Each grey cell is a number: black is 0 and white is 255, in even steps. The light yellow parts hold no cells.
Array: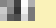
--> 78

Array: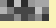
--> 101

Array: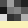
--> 48

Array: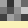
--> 160

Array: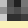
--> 48

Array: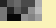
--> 145

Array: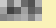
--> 173

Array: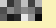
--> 230

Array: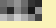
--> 174

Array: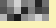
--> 168
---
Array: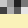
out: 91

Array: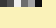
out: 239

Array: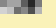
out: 110

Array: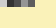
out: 78

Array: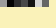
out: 46

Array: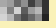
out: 116

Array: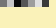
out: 10

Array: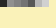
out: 130

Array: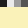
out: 154

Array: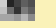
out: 151
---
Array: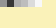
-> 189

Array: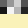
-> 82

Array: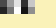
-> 48

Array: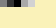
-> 168

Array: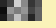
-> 137

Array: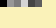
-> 212

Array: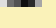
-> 15

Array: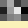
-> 101

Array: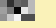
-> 92

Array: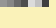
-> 77
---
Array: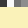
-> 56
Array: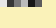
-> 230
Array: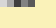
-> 215
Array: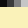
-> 13
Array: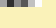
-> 165
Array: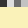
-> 51
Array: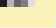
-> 30
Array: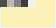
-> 77
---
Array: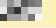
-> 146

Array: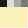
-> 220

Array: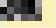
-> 41

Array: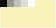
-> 151

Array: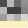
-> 186

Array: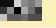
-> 15

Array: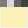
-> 217

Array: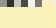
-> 48

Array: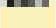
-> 32
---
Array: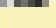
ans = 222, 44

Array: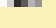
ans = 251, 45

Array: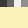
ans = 240, 57

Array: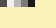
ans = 242, 25

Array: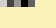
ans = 208, 0

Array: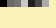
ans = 200, 2

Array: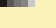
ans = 201, 26

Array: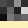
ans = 212, 15
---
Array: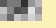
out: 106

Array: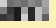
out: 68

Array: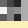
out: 131

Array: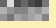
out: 118

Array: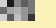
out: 93

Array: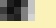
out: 45
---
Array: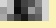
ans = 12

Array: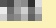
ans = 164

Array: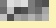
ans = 66

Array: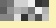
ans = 178

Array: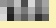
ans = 163

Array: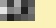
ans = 146

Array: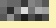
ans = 132

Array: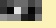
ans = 226

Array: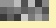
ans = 122

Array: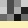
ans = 175
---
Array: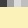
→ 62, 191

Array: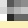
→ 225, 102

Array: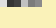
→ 224, 139

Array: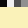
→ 9, 144

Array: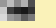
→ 152, 121

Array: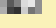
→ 159, 144

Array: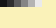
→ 21, 234
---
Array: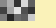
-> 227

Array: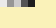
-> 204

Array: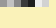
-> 59

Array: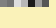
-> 184

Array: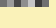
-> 142

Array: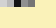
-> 20

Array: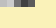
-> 115

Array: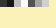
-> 250

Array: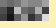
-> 106

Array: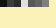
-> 224
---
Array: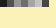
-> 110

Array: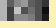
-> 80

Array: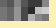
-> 72

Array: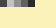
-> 142

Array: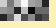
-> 190

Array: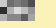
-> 218

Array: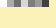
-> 215

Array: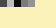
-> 14

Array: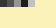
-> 149

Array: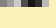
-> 77
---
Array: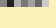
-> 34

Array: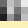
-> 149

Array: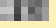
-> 167

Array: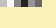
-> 248

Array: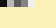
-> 184

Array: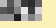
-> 146

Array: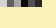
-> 97

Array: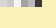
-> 202

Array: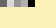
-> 218
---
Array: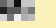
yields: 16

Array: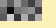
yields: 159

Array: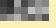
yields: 163

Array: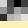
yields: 2

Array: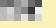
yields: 147

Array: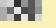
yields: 49

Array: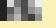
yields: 117

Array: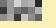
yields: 211

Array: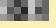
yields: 61

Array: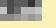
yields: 92
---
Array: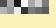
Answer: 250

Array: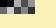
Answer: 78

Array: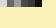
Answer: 73

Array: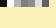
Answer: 125

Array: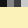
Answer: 202

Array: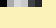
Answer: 201

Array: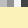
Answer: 67
